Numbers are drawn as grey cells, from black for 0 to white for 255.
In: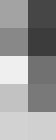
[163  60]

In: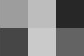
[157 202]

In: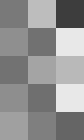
[121 113 185]

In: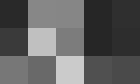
[ 41 192 203]

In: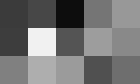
[ 59 241 155]

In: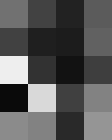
[113  31  18 130]

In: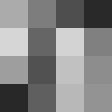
[171 101 193 147]

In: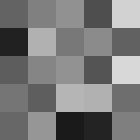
[ 99 177 146 177 127]
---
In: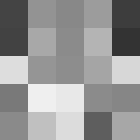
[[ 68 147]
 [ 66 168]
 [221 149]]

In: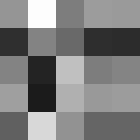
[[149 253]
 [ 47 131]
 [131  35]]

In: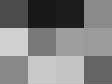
[[ 75  24]
 [208 120]
 [136 201]]

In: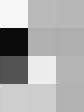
[[246 186]
 [ 11 176]
 [ 83 237]]

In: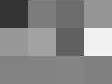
[[ 52 124]
 [152 162]
 [130 131]]

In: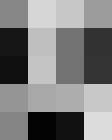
[[135 214]
 [ 22 191]
 [ 15 196]]

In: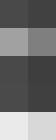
[[ 73  65]
 [161 127]
 [ 73  62]]

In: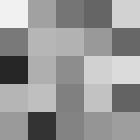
[[241 161]
 [121 182]
 [ 38 175]]
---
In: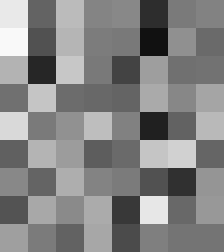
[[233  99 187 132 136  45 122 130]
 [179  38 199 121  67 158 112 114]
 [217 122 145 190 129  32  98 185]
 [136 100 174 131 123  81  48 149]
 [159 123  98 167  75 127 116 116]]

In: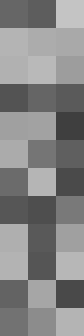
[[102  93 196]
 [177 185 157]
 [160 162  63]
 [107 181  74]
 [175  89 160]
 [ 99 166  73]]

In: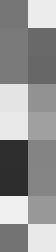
[[118 236]
 [122 103]
 [233 160]
 [ 45 133]
 [115 233]]

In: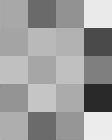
[[168 106 146 234]
 [192 166 192 127]
 [174 107 150 236]]

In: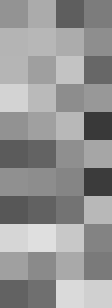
[[147 171  94 124]
 [181 159 195 103]
 [146 160 184  57]
 [144 141 133  59]
 [214 223 200 131]
 [ 98 111 218 208]]

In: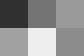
[[ 48 116 155]]
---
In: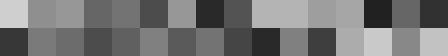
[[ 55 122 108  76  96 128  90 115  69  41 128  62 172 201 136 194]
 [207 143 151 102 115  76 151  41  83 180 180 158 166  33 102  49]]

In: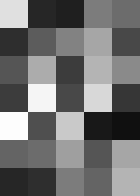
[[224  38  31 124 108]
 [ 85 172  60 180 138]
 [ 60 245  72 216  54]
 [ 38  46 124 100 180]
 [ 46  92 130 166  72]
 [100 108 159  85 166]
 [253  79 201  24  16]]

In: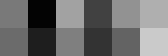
[[107  30 127  51  99 202]
 [121   3 162  65 146 175]]

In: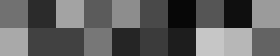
[[169  65  65 119  37  59  29 198 183  99]
 [113  43 163  91 141  73   7  85  15 155]]

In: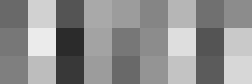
[[119 235  43 163 119 140 222  84 201]
 [127 189  56 156 105 148 195  91 215]
 [105 209  84 169 156 133 182 112 140]]

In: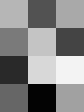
[[122 196  68]
 [102   3 161]
 [182  82 169]
 [ 41 216 243]]

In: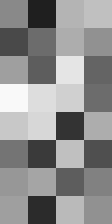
[[200 215  51 173]
 [151 165  93 129]
 [ 73 108 173 145]
 [137  31 180 192]
 [159  43 186 145]
 [116  58 192  79]
 [249 221 208 108]
 [159  93 229 100]]
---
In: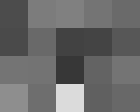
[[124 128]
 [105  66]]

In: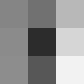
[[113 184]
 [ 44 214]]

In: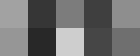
[[ 54 124]
 [ 40 206]]

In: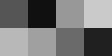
[[ 16 152]
 [160 106]]

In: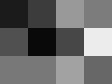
[[ 60 153]
 [  9  71]]

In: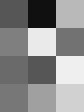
[[ 16 185]
 [234 114]]

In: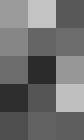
[[195  88]
 [101 109]]

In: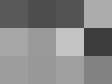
[[ 77  83]
 [153 195]]
